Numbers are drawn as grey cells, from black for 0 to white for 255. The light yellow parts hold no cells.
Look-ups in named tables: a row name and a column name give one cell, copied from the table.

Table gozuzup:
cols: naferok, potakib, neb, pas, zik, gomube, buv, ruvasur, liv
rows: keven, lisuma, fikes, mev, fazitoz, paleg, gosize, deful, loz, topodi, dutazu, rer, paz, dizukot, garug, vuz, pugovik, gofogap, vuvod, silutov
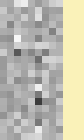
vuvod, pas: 174
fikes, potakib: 185
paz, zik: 191
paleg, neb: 247
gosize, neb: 208
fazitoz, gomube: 172
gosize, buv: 210
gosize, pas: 201
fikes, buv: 146
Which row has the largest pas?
keven

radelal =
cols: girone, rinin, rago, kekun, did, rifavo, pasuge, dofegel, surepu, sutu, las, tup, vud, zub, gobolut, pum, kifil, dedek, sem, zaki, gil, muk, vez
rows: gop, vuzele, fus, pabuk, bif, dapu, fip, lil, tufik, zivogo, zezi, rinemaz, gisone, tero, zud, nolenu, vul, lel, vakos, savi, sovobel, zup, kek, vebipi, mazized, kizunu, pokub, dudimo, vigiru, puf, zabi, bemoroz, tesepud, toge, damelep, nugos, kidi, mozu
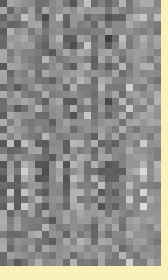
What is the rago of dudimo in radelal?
87
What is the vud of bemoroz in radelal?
154
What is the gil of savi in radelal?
143
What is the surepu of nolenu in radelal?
149
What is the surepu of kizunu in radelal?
168
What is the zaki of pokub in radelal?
144
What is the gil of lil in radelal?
156
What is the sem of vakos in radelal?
136
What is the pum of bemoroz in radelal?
161
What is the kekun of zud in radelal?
166

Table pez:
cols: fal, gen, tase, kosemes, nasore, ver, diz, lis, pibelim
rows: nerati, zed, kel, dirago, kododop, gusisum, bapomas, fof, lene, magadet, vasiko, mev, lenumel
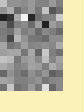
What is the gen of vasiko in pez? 146
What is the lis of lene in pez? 134
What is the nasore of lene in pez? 162
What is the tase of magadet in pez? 129
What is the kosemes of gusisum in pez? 147
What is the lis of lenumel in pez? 103
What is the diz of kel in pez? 129
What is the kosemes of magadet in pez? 137
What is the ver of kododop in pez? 106
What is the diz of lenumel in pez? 222
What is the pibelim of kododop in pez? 105
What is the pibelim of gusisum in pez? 142
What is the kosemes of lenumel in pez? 124
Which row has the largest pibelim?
kel

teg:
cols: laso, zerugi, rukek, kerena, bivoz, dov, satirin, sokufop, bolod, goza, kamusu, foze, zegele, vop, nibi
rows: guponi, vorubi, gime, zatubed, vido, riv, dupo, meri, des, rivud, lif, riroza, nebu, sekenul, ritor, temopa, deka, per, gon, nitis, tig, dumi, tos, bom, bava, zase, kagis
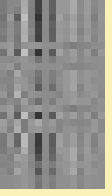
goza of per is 140
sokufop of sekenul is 140
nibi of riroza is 143
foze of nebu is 131
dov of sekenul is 142
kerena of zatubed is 174
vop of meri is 126
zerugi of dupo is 154
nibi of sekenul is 138
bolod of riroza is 144
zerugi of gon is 131
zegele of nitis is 151
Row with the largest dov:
per

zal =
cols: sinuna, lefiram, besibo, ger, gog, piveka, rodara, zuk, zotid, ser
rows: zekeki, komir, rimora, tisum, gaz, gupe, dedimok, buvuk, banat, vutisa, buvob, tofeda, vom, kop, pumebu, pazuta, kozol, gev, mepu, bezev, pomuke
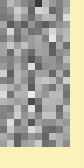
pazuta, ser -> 192
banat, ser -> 186
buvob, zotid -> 172
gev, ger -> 161
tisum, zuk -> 123
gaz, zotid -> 169
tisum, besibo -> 124
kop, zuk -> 185
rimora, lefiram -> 128
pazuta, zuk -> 176
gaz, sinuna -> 137
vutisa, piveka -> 98
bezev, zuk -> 188
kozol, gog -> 173
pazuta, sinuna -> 133
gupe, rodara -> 127
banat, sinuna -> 139
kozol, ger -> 145

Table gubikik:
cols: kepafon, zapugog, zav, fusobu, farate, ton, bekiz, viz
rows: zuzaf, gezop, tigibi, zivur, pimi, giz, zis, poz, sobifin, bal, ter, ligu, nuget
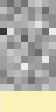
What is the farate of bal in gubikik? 163
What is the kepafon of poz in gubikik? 170
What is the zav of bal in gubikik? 160
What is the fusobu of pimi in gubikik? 137
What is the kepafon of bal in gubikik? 156
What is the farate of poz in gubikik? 132
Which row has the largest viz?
pimi

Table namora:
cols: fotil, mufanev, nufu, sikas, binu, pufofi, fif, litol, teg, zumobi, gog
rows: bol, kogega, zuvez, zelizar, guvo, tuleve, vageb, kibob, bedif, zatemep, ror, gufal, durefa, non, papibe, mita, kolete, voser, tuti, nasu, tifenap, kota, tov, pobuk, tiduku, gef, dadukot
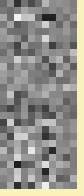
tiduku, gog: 128
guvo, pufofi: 119
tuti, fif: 74
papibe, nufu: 83
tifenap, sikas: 124
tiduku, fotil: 151
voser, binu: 93
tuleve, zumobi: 136
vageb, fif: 147
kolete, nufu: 114
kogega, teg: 128
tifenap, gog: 155
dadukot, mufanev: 169

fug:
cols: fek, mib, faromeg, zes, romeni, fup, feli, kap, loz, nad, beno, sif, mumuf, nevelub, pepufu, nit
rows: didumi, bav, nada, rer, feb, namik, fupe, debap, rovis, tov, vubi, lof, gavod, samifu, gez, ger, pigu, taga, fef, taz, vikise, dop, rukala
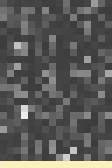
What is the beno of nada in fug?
124
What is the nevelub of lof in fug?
62
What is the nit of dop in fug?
123
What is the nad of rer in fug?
70
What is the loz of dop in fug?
62
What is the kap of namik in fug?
134
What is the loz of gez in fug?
68
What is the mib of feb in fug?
64
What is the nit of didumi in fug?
68
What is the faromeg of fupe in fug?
194
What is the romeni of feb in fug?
92
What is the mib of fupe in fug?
83
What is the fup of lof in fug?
91
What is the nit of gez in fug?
62

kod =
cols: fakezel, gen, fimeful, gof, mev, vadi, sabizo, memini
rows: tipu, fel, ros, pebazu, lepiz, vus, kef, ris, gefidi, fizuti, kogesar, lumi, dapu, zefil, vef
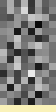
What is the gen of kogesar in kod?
121
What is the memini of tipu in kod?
117
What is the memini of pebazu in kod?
139
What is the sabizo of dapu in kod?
162
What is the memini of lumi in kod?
117
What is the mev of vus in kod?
114
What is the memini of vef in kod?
117
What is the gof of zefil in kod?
72
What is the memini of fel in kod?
133
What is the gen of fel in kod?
176

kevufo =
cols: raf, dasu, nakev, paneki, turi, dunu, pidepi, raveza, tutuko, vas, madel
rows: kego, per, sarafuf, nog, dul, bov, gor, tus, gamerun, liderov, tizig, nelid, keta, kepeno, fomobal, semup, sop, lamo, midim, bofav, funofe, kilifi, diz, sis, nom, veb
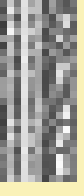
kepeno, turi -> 135
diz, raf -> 115
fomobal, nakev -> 80
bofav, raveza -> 90
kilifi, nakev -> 82
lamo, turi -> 176
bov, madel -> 159
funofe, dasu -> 190
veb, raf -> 103
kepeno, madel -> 155
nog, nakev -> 128
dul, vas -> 107
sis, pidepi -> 81
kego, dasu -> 201
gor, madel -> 100
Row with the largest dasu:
dul

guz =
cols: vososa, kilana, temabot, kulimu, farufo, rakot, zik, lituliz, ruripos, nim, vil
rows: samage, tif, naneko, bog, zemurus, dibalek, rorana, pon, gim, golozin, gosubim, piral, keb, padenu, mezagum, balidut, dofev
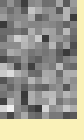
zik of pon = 117
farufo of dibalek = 157
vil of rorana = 79
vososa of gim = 72
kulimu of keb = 94
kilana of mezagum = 178
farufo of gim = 108
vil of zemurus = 113
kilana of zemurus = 108
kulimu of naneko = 139
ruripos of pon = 91
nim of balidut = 198
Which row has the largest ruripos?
golozin

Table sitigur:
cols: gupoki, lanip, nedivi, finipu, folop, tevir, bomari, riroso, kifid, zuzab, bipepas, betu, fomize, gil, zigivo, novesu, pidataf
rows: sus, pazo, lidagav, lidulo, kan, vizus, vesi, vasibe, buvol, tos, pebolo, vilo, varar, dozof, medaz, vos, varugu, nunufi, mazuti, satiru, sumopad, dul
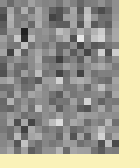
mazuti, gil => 153
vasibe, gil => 121
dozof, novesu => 104
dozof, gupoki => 139
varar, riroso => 156
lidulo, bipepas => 166
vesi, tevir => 140
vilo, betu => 175
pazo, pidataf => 143
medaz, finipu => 144
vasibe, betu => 131
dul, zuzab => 106
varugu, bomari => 143
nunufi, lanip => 168
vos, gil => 132
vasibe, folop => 145
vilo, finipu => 97

